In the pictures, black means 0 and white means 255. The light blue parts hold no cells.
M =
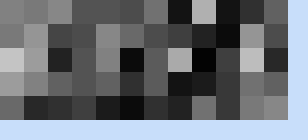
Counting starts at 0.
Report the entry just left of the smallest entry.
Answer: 170
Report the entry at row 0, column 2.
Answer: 135
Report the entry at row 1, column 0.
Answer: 121
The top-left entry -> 129
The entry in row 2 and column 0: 196
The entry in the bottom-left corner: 105
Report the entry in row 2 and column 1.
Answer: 156
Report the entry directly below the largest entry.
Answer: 156
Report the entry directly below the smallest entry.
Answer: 27
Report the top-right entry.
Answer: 97
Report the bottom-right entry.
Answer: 135
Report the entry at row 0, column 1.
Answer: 121
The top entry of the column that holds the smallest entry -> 176

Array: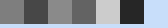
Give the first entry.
126
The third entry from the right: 99

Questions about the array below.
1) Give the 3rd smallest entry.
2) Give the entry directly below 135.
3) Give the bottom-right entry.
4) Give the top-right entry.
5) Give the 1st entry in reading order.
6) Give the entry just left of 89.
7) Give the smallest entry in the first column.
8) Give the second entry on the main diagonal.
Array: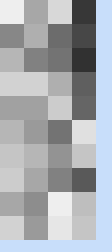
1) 71
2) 182
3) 197
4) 55
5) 238
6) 129
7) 135
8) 175

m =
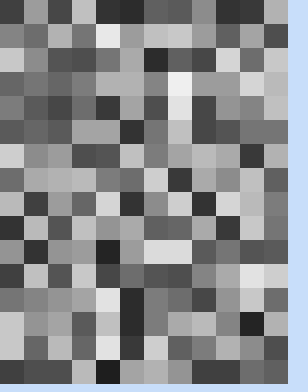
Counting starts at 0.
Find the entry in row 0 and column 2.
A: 71
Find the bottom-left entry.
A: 64
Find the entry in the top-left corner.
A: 64
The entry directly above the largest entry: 96
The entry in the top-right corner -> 178
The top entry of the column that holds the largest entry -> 90
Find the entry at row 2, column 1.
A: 140
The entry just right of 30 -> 164
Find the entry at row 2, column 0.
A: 200
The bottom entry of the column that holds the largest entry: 148
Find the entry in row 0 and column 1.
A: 156
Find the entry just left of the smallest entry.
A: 186
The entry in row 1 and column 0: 132
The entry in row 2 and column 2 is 84
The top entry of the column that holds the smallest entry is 51
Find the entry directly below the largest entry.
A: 226
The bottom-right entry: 96
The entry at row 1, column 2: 178
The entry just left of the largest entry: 132
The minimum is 30
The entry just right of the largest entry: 156

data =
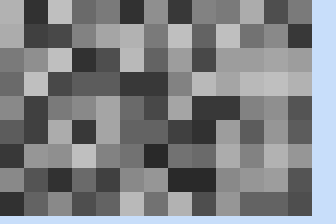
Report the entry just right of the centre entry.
165
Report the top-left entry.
178
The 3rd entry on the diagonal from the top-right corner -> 157
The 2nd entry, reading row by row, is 49
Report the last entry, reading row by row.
78
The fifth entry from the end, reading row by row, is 78
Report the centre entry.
72
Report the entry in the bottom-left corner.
49
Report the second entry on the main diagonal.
64
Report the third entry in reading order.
191
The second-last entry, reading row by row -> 99
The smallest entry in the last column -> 56
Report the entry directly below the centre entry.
99
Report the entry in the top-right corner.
122
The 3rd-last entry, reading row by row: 99
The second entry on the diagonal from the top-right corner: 137

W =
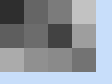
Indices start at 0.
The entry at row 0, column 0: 46
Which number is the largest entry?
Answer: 194
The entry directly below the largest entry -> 158
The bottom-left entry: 171

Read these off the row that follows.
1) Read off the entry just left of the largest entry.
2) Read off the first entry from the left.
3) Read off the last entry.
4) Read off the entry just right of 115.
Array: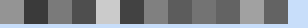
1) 78
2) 148
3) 99
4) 99

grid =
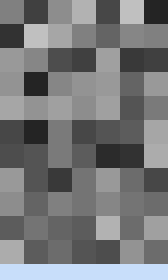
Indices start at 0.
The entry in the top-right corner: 36
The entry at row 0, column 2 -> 141
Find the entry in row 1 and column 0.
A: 50
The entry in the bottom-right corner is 108
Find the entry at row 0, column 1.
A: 64
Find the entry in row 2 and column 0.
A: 153
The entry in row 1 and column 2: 166
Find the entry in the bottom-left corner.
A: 172
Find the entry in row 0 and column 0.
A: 128
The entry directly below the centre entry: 92
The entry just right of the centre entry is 84

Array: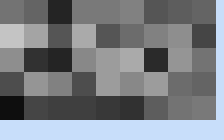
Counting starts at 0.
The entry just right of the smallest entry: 69
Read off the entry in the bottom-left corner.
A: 14
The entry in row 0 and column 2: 36
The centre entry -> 156
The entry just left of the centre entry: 136
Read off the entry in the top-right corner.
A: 100
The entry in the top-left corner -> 115
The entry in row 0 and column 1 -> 100
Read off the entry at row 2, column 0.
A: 142
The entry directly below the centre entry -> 156
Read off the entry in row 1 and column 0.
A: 196
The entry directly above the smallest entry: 77
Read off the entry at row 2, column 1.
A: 49

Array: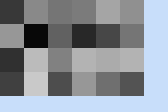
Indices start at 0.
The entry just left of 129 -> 187
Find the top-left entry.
56
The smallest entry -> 8
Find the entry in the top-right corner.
144
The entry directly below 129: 77
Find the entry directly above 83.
179
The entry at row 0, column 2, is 117
